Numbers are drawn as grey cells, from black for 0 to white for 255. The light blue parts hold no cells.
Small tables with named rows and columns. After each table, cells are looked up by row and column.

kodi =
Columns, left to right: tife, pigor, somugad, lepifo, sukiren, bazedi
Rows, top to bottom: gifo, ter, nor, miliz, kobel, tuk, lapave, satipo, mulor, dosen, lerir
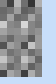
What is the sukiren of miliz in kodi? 134
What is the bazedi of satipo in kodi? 132
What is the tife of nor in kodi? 111
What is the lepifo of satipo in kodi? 150
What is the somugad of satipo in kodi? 130
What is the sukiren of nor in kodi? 164
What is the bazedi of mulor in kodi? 101
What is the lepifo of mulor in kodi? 194
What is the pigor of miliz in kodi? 137

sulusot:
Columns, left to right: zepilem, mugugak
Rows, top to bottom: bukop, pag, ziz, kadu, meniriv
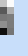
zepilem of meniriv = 14
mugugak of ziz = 124
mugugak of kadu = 123
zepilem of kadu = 143
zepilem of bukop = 196
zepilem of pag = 89
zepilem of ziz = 119
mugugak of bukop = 251

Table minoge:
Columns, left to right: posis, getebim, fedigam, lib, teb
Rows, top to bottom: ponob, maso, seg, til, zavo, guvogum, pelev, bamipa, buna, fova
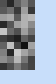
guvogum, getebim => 47
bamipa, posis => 128
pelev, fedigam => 69
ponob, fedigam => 97
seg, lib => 177
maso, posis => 90
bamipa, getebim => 39
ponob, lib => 129
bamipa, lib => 164
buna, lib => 118
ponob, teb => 86
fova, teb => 67
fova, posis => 52
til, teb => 139
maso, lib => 159
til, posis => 41
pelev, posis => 98
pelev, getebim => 191
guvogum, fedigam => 31
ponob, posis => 80

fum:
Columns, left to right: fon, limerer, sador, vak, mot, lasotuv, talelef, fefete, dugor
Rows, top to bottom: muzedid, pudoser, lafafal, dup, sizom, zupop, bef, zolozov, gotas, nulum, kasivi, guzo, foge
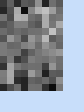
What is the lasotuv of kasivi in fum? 120
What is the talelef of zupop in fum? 184
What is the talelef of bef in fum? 148
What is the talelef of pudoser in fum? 192
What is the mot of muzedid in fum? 83
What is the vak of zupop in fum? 75
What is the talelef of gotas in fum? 112
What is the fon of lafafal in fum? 115
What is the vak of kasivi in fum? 66
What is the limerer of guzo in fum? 166
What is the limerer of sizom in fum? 95
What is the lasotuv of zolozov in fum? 118
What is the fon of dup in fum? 82
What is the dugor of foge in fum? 117
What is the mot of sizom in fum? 112
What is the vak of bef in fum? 129
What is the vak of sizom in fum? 100
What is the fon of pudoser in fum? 38

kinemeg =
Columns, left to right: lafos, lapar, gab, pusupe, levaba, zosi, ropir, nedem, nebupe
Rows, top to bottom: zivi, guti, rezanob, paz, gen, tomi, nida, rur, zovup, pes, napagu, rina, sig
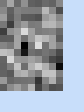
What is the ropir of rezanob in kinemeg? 155
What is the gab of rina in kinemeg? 111
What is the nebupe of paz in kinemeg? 158
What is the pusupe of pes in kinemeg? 110
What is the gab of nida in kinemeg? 165
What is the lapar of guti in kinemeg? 97
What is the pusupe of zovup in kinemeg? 148
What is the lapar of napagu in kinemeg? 90
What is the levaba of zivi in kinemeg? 96
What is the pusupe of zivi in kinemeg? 145
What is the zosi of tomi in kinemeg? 196
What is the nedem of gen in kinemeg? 132
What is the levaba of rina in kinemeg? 116
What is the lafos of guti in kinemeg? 137

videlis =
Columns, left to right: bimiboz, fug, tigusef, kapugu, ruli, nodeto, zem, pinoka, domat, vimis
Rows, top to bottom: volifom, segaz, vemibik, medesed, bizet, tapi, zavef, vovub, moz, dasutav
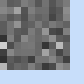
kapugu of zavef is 118
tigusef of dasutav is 103
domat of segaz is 89
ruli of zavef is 120
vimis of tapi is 85
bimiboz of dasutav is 182
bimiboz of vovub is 63

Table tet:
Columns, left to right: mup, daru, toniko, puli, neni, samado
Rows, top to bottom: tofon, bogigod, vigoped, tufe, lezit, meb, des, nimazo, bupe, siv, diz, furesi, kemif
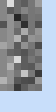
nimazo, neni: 107
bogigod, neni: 118
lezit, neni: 118
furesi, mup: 178
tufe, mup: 84
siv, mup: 135
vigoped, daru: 146
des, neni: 118
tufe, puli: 47
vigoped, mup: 135
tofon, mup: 135
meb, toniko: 179
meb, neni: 148
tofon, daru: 220
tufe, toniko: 125
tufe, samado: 81
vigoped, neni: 118
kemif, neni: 118
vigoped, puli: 93
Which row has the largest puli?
diz

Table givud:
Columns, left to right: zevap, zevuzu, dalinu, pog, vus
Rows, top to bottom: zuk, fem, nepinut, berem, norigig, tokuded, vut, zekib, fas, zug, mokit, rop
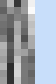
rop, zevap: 158
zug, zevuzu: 45
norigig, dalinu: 166
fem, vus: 250
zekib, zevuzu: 84
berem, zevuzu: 102
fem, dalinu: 125
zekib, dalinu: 167
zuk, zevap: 118
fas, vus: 100

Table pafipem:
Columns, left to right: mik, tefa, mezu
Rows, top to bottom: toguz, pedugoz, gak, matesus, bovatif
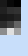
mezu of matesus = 100
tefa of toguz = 9
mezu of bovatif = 159
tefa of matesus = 62
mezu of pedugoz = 50
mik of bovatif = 140
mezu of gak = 35
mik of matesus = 44
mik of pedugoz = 33
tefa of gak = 27
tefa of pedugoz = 47
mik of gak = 24
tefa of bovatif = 223
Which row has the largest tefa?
bovatif

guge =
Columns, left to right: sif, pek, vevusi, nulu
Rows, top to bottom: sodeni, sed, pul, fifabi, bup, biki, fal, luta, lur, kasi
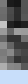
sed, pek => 75
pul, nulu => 87
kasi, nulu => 89
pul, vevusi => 44
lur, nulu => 64
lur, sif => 129
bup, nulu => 155
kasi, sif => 174
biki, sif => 102
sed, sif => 109
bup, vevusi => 158
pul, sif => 106
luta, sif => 123
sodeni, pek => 27
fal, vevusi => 59
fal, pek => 101
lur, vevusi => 51
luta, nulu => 70
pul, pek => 72
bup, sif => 154

